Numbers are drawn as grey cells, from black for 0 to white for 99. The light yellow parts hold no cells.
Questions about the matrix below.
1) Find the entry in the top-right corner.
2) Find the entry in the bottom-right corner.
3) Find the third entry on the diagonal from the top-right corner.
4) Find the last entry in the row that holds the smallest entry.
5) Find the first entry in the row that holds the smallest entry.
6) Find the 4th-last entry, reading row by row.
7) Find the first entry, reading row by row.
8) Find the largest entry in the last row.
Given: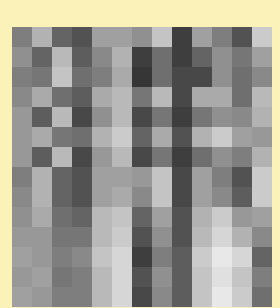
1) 79
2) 43
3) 56
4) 53
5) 49
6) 76
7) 49
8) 90
